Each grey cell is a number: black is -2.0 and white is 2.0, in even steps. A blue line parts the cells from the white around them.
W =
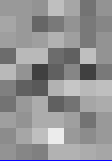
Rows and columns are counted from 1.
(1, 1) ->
0.4
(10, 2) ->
0.1
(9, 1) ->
0.2
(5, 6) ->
-1.0
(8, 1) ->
0.5
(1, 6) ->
-0.2
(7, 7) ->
0.7
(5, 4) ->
-0.5
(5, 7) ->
-0.1
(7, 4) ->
-0.5
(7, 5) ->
-0.2
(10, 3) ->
0.0
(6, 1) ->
0.0
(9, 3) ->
1.0
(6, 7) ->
1.0
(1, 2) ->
0.4
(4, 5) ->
-0.5
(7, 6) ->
0.6
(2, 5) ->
0.3

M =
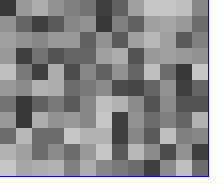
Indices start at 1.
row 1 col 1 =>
-1.1
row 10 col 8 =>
-0.6
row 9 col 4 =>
-0.3
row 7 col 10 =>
-0.7
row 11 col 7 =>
0.1
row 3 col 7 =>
0.3
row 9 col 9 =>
0.1
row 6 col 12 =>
-1.0
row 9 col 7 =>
0.8
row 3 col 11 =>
0.5
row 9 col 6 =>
0.8
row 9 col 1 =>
-0.3
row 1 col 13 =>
0.1
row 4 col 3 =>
-0.2
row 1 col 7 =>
-1.0
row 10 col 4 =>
0.2
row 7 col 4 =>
-0.1
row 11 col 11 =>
0.2
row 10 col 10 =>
0.2
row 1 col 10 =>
1.1
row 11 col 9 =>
-0.3
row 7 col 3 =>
-0.5
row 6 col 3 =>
0.8
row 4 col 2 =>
-1.0
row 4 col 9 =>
-0.7
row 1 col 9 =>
0.5
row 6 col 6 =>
-0.1
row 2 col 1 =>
0.3
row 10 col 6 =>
0.4
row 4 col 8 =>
0.7
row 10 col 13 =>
-1.0
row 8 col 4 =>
0.3
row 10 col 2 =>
0.5
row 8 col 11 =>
0.0
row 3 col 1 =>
0.5
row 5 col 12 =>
-1.1

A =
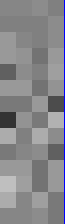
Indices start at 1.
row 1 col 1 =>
0.1
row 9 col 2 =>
0.0
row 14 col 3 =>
0.2
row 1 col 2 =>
0.1
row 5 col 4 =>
0.5
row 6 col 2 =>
0.4
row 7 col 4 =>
-0.8
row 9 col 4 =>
0.2
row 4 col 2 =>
0.3
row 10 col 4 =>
-0.5
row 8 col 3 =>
-0.1
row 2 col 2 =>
0.0
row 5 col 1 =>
-0.5
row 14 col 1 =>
0.1
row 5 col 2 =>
0.2
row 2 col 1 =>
0.0
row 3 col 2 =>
0.1

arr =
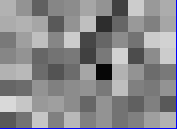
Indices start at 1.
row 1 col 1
0.8
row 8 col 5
0.9
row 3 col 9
-0.2
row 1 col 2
0.3
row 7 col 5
0.2
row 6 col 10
-0.1
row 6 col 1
-0.4
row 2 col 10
0.0
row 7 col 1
1.4
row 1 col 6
0.6
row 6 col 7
-0.1
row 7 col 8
-0.2
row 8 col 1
-0.6
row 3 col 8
0.2
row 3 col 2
0.5
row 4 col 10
0.2
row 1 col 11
0.7
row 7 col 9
-0.5
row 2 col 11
0.6
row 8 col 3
1.1
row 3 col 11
1.3
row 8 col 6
0.0
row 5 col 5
-0.3
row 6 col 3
0.3
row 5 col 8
0.8
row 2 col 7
-1.3
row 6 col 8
1.0
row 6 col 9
0.0

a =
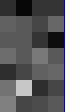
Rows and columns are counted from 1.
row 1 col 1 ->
-1.3
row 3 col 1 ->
-0.6
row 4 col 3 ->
-0.1
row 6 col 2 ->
1.1
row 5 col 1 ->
-1.3
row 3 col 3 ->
-1.2
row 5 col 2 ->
-0.9
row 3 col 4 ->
-1.8

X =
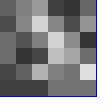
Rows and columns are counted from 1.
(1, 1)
-0.5
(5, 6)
1.5
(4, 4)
1.0
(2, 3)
1.3
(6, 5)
-0.2
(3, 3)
0.0
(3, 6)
-1.2
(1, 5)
-1.2
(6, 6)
-0.2
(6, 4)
-0.2

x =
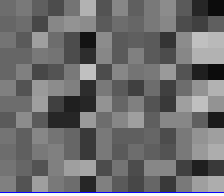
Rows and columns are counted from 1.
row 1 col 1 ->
-0.3
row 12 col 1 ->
0.0
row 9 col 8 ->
-0.5
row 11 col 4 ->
0.0
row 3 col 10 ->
-0.6
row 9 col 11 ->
-0.8
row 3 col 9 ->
-0.5
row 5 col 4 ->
-0.7
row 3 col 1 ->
-0.2
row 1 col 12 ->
-0.6
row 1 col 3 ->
-0.5
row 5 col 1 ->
-0.4
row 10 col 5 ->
-0.4
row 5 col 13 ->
-1.5
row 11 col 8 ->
-0.2
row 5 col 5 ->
-0.1
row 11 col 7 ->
-0.8
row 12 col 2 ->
-0.7
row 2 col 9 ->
-0.4
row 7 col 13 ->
1.0
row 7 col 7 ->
0.3
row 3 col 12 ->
0.2
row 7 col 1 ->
-0.3
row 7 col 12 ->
0.5
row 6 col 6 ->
-1.3
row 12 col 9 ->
-0.9
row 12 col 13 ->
0.5
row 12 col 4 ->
-0.1
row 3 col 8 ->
-0.6
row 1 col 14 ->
-1.8
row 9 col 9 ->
-0.5
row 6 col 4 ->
0.2
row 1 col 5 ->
-0.2
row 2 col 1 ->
-0.4
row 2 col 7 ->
-0.6

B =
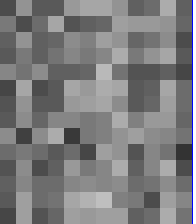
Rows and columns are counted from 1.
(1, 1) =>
-0.8
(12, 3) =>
-0.3
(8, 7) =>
0.0
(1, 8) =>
0.3
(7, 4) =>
-0.6
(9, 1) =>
0.2
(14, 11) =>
0.7
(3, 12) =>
-0.8
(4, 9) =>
-0.1
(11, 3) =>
-0.8
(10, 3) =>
-0.3
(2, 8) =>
0.5
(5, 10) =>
-0.7
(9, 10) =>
0.2
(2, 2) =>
-0.8
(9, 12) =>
-0.2
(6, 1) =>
-0.9
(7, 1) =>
-0.7
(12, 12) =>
-0.3
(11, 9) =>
-0.5
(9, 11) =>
0.1
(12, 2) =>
0.1
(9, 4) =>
0.7
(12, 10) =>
-0.2
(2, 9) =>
0.4
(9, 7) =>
0.0
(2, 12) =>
-0.4
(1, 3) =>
-0.6
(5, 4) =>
-0.5
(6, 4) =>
-0.6
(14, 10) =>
-0.3
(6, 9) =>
-0.6
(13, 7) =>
1.0
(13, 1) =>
-0.6
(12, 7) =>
0.1
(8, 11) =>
0.4
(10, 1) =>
-0.3

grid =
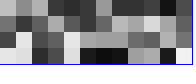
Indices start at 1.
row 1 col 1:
1.0
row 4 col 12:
1.8
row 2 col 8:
0.9
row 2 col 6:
-1.1
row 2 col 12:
-0.5
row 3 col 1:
-0.9
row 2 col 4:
0.7
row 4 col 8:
-1.7
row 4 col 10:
0.7
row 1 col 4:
-1.1
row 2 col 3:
-0.5
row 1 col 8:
-1.2
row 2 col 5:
-0.6
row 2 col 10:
1.4
